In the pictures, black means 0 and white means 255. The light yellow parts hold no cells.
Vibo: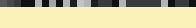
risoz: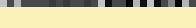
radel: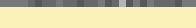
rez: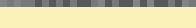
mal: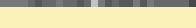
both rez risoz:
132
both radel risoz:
180
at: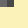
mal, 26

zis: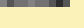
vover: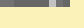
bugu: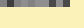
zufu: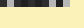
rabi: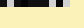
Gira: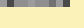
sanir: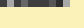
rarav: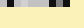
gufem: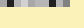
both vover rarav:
194
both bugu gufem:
130
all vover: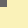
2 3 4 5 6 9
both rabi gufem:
209
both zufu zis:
46
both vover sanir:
102
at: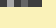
sanir, 0

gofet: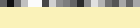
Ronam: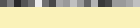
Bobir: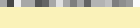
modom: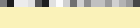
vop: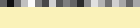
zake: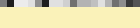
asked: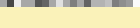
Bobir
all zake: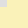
4 7 8 14
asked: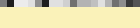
zake
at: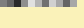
vop, 9
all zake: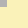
11 12 15
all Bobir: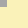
0 3 4 7 9 11

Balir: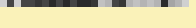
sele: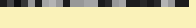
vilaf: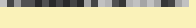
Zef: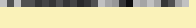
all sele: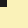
0 5 9 14 18 19 21 25 26
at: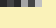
vilaf, 9
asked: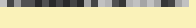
vilaf

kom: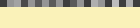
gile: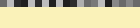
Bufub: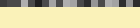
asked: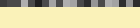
Bufub
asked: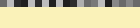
gile

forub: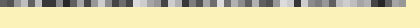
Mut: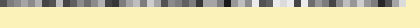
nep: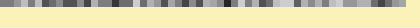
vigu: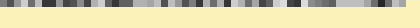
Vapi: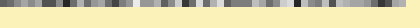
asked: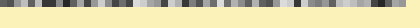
forub
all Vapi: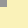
13 18 20 21 52
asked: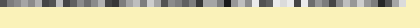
Mut
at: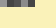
vigu, 8
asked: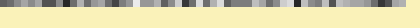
Vapi

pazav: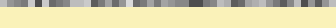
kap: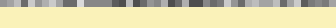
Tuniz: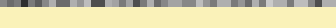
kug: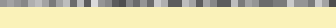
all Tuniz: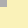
7 10 15 21 31 32 36 39 40 46 47
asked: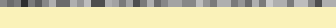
Tuniz

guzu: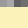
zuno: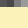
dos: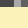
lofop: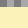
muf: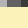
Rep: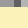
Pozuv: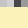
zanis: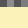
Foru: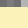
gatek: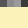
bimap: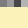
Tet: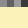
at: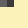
muf, 2
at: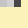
Pozuv, 0
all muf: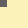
1 2
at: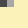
dos, 1
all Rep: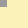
0 1
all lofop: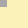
1 3

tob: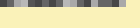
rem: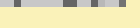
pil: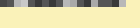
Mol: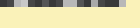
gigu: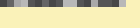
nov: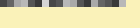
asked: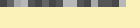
gigu
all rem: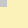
0 1 3 4 5 6 7 8 11 12 15 16

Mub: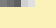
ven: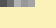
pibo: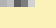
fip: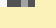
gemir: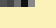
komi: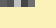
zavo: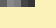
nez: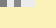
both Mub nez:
125
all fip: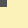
1 2 4
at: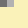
ven, 1
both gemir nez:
137
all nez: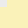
1 3 4

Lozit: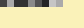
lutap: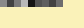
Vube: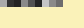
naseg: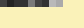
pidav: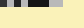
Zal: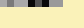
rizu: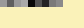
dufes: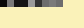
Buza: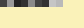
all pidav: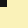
4 5 6
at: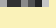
Lozit, 1
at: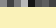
lutap, 0

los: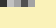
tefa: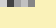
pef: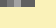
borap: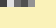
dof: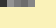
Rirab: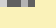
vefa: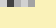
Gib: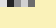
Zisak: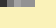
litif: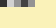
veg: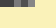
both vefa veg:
66
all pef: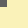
0 3 4
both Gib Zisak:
147
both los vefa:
163
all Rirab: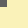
1 2 4
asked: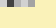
vefa

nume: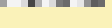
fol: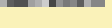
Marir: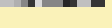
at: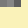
fol, 9
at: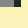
Marir, 7
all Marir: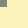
3 6 7 8
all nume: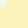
1 2 6 10
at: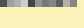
fol, 3

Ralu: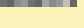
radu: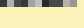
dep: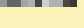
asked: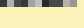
radu
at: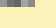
Ralu, 3
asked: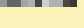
dep
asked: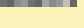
Ralu
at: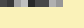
radu, 2
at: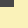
radu, 7
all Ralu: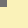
0 4

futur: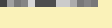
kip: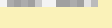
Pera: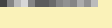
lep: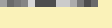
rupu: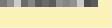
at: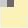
rupu, 2
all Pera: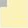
2 13

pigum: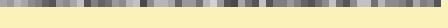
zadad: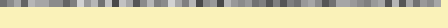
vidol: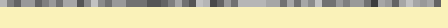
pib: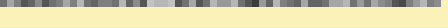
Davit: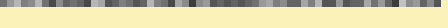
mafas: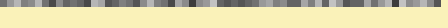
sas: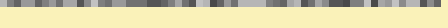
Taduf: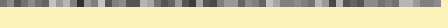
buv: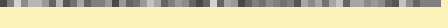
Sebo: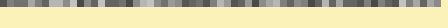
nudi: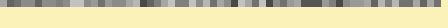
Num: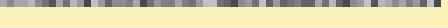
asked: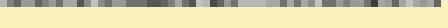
vidol
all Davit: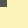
15 19 30 32 34 46 47 49 62
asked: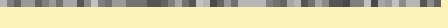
sas
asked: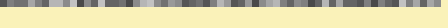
Sebo
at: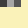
Taduf, 27
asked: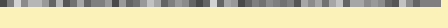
buv

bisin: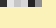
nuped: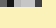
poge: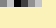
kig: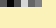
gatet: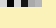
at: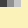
poge, 3
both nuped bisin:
198
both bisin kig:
214
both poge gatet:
5

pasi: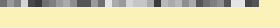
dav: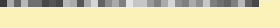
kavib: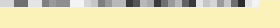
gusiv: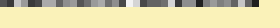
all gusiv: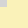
19 24
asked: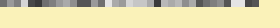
pasi
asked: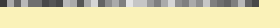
dav
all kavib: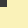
18 22 27
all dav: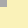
1 10 12 16 23 27

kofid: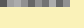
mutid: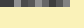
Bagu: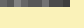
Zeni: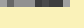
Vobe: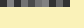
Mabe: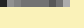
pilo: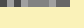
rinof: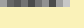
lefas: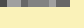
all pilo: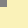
4 5 6
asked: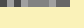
pilo
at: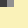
mutid, 1
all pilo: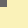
8 9
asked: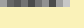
rinof

